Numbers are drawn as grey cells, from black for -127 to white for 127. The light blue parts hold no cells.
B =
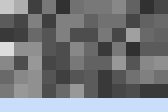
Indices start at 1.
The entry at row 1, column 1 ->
72
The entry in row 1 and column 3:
-64
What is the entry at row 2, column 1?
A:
-36
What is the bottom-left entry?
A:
-7
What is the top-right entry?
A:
-57
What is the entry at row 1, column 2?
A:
46
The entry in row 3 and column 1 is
-70
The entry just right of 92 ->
16
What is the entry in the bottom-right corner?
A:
-70
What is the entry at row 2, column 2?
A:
-57
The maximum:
92
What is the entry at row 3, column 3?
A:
-22

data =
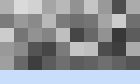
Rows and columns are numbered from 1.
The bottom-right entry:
-43
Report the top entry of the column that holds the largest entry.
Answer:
90
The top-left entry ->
49
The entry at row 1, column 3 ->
82
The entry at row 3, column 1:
76
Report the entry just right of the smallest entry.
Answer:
-35
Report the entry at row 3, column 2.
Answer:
-10
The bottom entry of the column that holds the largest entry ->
-23
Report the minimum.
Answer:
-71
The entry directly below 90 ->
25
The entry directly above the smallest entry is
76
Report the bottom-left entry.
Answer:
31
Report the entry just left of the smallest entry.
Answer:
18
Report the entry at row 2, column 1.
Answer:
-4

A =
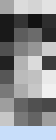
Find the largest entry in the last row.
71
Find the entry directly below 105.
112
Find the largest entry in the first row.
98
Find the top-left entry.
38
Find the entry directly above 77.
-88
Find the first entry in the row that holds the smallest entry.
-102
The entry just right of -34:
-20
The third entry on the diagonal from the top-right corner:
-34
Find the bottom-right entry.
30
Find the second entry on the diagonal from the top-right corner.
-109

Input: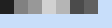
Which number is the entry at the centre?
81
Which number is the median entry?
1

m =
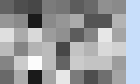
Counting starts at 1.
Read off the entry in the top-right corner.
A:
10
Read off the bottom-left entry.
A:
-22
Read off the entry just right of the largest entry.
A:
59
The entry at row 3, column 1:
95
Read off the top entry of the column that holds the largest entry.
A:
-56
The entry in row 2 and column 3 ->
-101
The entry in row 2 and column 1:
22
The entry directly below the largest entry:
-101
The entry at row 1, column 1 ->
-28
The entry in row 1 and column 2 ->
-49

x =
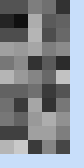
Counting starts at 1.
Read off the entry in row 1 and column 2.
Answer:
-44
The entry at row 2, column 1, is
-91
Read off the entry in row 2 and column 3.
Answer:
45
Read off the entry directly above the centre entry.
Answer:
-77
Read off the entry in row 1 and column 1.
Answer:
-44
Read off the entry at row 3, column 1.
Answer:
-50
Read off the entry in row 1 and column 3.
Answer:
-1
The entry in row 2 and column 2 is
-111
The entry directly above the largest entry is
-63
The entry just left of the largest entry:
53
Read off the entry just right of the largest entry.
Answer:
-69

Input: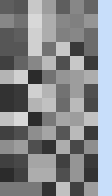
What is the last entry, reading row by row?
29
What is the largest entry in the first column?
65
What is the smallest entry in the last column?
-77
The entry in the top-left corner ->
-33
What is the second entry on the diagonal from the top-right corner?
0
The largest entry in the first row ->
72
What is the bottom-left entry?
-6
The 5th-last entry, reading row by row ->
-6
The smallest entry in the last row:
-77
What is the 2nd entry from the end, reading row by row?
-63
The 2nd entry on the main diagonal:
-13
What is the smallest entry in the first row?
-41
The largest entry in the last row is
65
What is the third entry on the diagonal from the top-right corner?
0
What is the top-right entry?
-27

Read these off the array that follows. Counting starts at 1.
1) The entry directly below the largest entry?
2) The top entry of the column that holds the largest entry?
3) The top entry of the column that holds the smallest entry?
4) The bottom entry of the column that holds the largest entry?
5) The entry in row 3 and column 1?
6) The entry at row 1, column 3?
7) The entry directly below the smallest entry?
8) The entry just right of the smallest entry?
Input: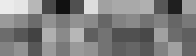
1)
26
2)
107
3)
-110
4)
2
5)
-19
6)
55
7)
-6
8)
-47
